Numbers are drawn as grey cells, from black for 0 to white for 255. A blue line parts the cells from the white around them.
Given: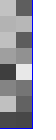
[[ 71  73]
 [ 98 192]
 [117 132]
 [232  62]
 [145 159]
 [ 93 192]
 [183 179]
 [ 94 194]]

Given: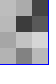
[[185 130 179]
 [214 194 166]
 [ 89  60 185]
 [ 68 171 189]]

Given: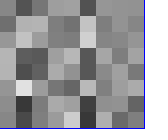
[[127 106 175  56 205 155 127  73 135]
 [100 146 144  64 160 170 124  56 141]
 [171 158 128 185 102 118 156 225 149]
 [121 160 138  87 146 171  97  78 180]
 [163 126 166  87 183 159  89  93 181]
 [149 136 133 208 125 128 156 194 151]
 [134 147 126 195 114 126 180 178 111]
 [146 147 150  82 161 158 118  83 135]]

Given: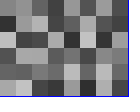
[[ 71 175  47 154  57  70 194 168]
 [104 186 101 187 107 121  97 100]
 [123 136  72 115  91 167 168  82]
 [158  53 194  50 171  74  67 190]
 [ 66  83 171  95  69 179 154  50]
 [ 77 155  83 151  65  99 146 133]]

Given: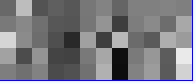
[[210  90 156 130  13 177 113  81  75 130 112 126]
 [234  92 151 122  15 167 121  66  68 148  76 162]
 [155 174  90 107 184  62 160  41  79 109 139 213]
 [168 109 138 125  62 148 118  85  87 112 136 121]
 [127 131 128 128 101 131 119  87  95  83 189 104]]

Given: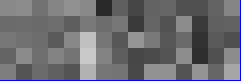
[[166 102 148  83 145 146  72 116 118 178  84  96 107  84 126]
 [140  80  46 141  84  75  71  94 131 201 116 131 111 139 100]
 [ 79  90  50 106  87 121 149  87 118 192 136  90 109 113 119]
 [ 98  96  58 140  82 101  58 119 109 121  94 110 106 108 107]
 [133  99  80  80 102  99  70  95  41 137 145 133 114 140 137]]

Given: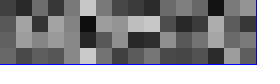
[[ 94 156  42  81  69  72 117  91  64 115 202 136  86  93  72 104]
 [122 105 166 114  88 143  46  40 143  88  38 135 154 132 157  97]
 [ 54  92 173  59  40  77 198 189 147 156  14 131 162  51 162  87]
 [147 122  19 102 126 107  43  59  71 120 198 121  54 109  41  64]]

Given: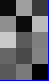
[[  2 122  89]
 [131  73 102]
 [127  90 200]
 [187  11 143]
 [ 57 159  11]]

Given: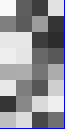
[[112  72 221 191]
 [239 218 135  53]
 [207  86 126 232]
 [172 117 173 172]
 [ 88 104 229 238]
 [ 44  60 230 230]
 [ 52 156  90 127]
 [225  60  94 249]]
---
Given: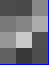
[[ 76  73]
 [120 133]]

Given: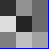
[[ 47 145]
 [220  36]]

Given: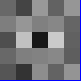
[[104  68]
 [126 150]]

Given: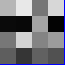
[[182 232]
 [ 10   8]]

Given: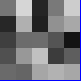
[[118 214]
 [ 39 176]]

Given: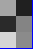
[[165  32]
 [ 42 132]]

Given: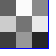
[[ 97 251]
 [204 116]]

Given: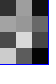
[[ 48 158]
 [163 151]]

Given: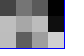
[[ 68 117]
 [190 167]]
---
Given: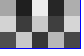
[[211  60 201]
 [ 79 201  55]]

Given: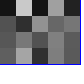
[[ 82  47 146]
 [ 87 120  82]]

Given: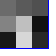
[[131 191  17]
 [ 24 215  40]]

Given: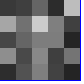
[[166 113 203]
 [ 70 101 125]]

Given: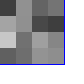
[[164 144  72]
 [199 113 159]]

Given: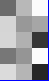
[[213 152 166]
 [214 177  54]]

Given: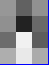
[[144  34 105]
 [108 241  93]]

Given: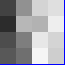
[[ 44 183 178]
 [ 77 126 231]]
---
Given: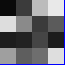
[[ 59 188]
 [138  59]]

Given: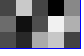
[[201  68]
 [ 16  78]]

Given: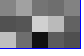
[[161 116]
 [ 85 208]]

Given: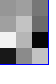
[[159 119]
 [195 107]]

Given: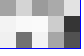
[[212 155]
 [249 250]]

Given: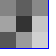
[[ 94 137]
 [ 51 197]]

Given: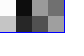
[[ 13 154]
 [ 39  81]]

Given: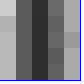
[[91 47]
 [91 46]]

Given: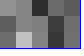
[[133  45]
 [132 127]]
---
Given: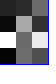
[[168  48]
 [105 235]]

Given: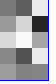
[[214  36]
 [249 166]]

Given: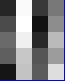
[[255  18]
 [240  40]]

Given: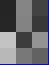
[[131  56]
 [ 60 147]]

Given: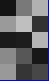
[[191  50]
 [ 29 181]]

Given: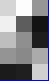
[[ 93  19]
 [143  29]]

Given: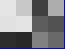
[[228  93]
 [ 40 129]]

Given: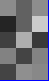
[[ 97 203]
 [174  57]]

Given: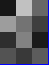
[[115  62]
 [130  27]]
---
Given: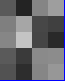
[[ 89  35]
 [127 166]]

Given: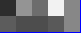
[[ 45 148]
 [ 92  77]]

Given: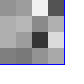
[[147 157]
 [175 183]]

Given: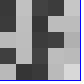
[[ 57 193]
 [ 59 190]]

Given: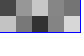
[[ 71 151]
 [195 120]]

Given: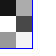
[[ 21 172]
 [255  72]]
